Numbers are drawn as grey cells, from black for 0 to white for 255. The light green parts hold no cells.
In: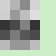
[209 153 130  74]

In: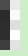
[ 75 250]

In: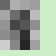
[103 108  86 188]

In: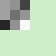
[161 112 248]

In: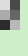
[221 102]

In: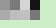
[150 189]

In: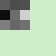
[ 92 109 113]

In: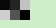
[ 8 83]
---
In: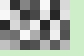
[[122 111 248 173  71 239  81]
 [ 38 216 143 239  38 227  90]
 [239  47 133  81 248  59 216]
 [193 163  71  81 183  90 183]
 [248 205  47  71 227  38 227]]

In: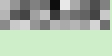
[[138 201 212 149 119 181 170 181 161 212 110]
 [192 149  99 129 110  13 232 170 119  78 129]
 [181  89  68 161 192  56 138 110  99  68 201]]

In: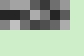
[[142 163 163  91  57 111 152]
 [130 192 111  67  79 102 172]
 [ 37  37  67 172 120  37  91]]

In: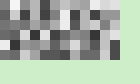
[[106  97 216  54 225  66 106 140 128  54 194 225]
 [116 106 205 163  87  87  75 173 106 106 205  75]
 [236  54 151 140 163  97 151 216 140  87 194  75]
 [128 245 140 183  75 163 194 173 163 236 216 225]
 [116 128 116 163 128 173 236  87 183 205 128 194]
 [ 97 205  66 183  66 128 236  66 183  66 151 151]]

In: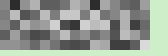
[[134  94 178 146 158 208  74  54 208 188 199  74 178  63 105]
 [134  44 146 178  94  94 115 178 158  44 168 134 105  94 158]
 [146 146 134 105 146 115  83  74  83 178 168  63  63  94 218]
 [ 94 158 105  74  83 134 188 124 146 105 134  83 188 158 115]
 [124 188  83 105 188 124 199 199 124 199 115 134 178 115 124]]

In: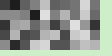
[[ 51 160 169 105 150  63 128 223 150  51]
 [139 139 128  29 223 128 180 116 202 105]
 [ 63  29  96 128 192  96 105 116 214 116]
 [139  41  84 202 214  84  84 160 192 180]
 [ 72 180  72  84 180 192  72 202 214 116]]

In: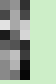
[[ 27 104 214]
 [226 168 203]
 [ 71 168  71]
 [159 191  59]
 [125 147  48]
 [ 94  83  39]
 [137 179  15]
 [137 114   6]]
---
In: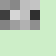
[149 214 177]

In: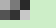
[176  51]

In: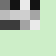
[112 204 163]

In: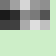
[116  45 171]

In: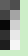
[ 94 164]

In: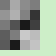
[120 176  25 188]

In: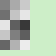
[130 196  56]

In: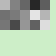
[185 122 150]
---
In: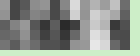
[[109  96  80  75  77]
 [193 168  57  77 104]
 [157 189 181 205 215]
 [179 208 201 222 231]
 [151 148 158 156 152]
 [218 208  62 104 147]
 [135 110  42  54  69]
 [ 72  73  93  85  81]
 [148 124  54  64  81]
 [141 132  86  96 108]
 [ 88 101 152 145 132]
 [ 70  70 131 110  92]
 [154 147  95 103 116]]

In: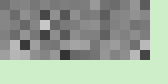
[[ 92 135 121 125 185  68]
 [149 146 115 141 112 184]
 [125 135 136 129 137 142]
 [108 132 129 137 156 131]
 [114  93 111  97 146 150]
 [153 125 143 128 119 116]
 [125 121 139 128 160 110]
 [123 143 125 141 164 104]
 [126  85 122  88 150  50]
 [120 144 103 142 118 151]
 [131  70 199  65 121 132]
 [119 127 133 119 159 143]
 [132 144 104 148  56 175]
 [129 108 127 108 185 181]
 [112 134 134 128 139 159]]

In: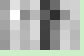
[[209 207 191 184 188]
 [206 145 199 208 213]
 [107  47 122 136 133]
 [ 60  94  66  64  62]
 [215 184 216 216 198]
 [186 138 179 183 180]
 [225 254 217 204 208]
 [157 172 164 156 151]]

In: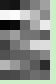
[[160 137 234  91 221 134  43 100]
 [127 187 172 115 217 110  89 109]
 [ 85 221 102 116 148  97 117  92]
 [ 19 251  11 158 116  94 152  74]
 [ 24 245   3 131  64  81 181  71]]

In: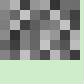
[[109  64  71 173 188  59]
 [110 102 195  64  84 110]
 [ 51 188 127 151 109 184]
 [164  83 120 173 196  76]
 [149 111  94 100 102 118]
 [ 62 196  64 126 128 192]
 [180 103 182  49  63  98]
 [146 130 125 139  98 131]]

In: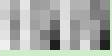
[[144 124 108  58  32]
 [121 127 165 156 139]
 [180 167 170 189 224]
 [178 168 142 149 143]
 [220 220 225 225 209]
 [183 151 106  75  30]
 [160 174 173 123 153]
 [157 166 159 173 173]
 [229 219 221 232 225]
 [169 155 133 146 170]
 [213 203 221 226 239]]
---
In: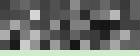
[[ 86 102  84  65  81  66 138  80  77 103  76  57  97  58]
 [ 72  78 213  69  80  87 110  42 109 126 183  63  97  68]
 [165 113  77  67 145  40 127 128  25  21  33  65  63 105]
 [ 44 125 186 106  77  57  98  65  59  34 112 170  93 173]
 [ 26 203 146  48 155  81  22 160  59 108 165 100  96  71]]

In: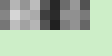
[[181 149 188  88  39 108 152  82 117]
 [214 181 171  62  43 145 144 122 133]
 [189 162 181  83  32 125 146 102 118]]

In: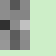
[[ 86 136 140]
 [133 133 141]
 [139 193  48]
 [ 92 141 147]
 [ 97 138 151]]

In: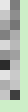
[[125 231]
 [142 199]
 [118 163]
 [172 128]
 [185 215]
 [160 145]
 [188  43]
 [202 226]
 [196 173]
 [ 62 197]]

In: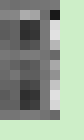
[[111 114 116 117 120 116]
 [134 172 164 110  24 132]
 [ 99  50  57 120 219  94]
 [ 99  46  53 120 225  92]
 [ 98  76  84 121 182 106]
 [115 123 123 116 105 119]
 [ 99  85  92 121 168 109]
 [117  95  94 115 145 106]
 [ 99  67  74 120 195 101]
 [101  46  52 119 224  91]
 [ 97  54  62 121 214  97]
 [117 122 122 115 105 118]]

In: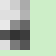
[[206 171 229]
 [223 179 223]
 [140 103 233]
 [ 51  60  80]
 [122  85 222]]

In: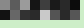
[[ 92 155  21  62  26  41  12 137]
 [103  50  42 201  84  41  86  18]]
